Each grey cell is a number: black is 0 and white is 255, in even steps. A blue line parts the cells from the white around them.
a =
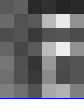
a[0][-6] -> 89
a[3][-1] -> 146
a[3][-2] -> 237
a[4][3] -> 152
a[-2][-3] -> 138
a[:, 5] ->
[41, 145, 75, 146, 84, 84, 127]
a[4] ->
[117, 81, 52, 152, 77, 84]
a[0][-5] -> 97
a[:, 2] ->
[41, 90, 58, 91, 52, 58, 83]

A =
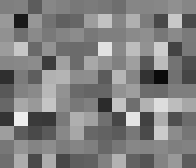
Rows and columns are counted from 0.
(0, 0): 127
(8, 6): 161
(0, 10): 133
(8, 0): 52
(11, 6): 97
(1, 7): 194
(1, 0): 153
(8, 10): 65
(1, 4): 96
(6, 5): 106
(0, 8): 110
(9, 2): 73
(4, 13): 78
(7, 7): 43
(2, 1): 111
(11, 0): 110
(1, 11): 72
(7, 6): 128
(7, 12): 189
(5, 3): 177
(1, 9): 176
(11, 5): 94
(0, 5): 120
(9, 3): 90
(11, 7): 129
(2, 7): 127
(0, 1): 129
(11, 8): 178
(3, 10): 146
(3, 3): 147
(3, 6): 109
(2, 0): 145
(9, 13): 118
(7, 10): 178
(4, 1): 136

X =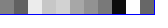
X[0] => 129
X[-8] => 199
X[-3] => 12

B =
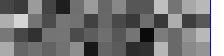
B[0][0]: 70
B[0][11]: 191
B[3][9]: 44
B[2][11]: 124
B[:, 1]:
[59, 212, 72, 102]
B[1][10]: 110
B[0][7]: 103
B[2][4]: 117
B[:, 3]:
[68, 76, 116, 99]
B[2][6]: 93
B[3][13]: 137
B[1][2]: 116
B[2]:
[120, 72, 49, 116, 117, 75, 93, 111, 87, 117, 10, 124, 105, 148, 184]
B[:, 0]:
[70, 174, 120, 171]
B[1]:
[174, 212, 116, 76, 118, 114, 65, 104, 73, 57, 110, 56, 174, 62, 88]
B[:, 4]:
[30, 118, 117, 114]

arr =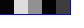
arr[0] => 5

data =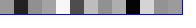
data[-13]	153
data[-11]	144
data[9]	4
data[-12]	34

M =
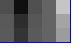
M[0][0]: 79
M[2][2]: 90
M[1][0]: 89
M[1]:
[89, 45, 87, 100, 164]
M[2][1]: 52

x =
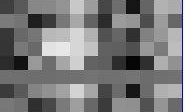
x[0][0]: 64
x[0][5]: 200
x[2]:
[55, 104, 118, 184, 188, 214, 177, 81, 102, 48, 129, 152, 184]
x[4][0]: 44
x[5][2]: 110
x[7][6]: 104
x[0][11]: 178
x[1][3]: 58
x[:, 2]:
[135, 30, 118, 105, 153, 110, 132, 47]
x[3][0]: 53
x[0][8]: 110
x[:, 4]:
[147, 120, 188, 231, 166, 112, 162, 122]
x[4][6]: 98
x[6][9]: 21
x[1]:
[122, 116, 30, 58, 120, 168, 99, 44, 155, 149, 77, 156, 102]
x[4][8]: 44
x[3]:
[53, 121, 105, 226, 231, 214, 194, 97, 95, 80, 152, 123, 189]
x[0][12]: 171
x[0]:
[64, 89, 135, 136, 147, 200, 156, 71, 110, 21, 101, 178, 171]
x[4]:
[44, 18, 153, 109, 166, 207, 98, 95, 44, 6, 47, 175, 145]
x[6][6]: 165
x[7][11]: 149
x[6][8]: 107

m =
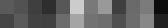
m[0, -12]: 90
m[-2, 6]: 121
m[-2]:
[90, 82, 63, 46, 87, 204, 121, 153, 63, 106, 123, 12]
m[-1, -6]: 114
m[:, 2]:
[63, 66]
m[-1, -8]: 108

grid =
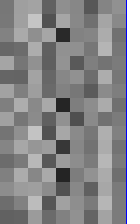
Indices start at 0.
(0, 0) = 119
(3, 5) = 144
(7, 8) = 112
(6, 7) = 139
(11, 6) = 123
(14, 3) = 86
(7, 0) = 127
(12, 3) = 170
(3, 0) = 103
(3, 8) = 119
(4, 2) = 145
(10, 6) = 114
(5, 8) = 119
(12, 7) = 171
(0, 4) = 143
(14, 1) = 129
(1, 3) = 82
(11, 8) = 122
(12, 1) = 172
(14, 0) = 109
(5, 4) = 135
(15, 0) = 97
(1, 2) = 197
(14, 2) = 188
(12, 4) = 36
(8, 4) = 145
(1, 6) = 112
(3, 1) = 108
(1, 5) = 136
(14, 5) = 142
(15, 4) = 129
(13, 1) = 156
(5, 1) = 100
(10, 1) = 167
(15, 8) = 123
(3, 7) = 181

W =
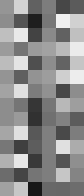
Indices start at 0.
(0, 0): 149
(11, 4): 83
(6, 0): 163
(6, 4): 71
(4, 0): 188
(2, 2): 67
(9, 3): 127
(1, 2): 30
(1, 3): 119
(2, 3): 138
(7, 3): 118
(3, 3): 162
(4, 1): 228
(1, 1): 84
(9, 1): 224
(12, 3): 126
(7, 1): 117
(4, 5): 197
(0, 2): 97
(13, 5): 109
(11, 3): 126
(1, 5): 209
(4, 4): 99
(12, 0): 108
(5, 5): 237
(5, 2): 147
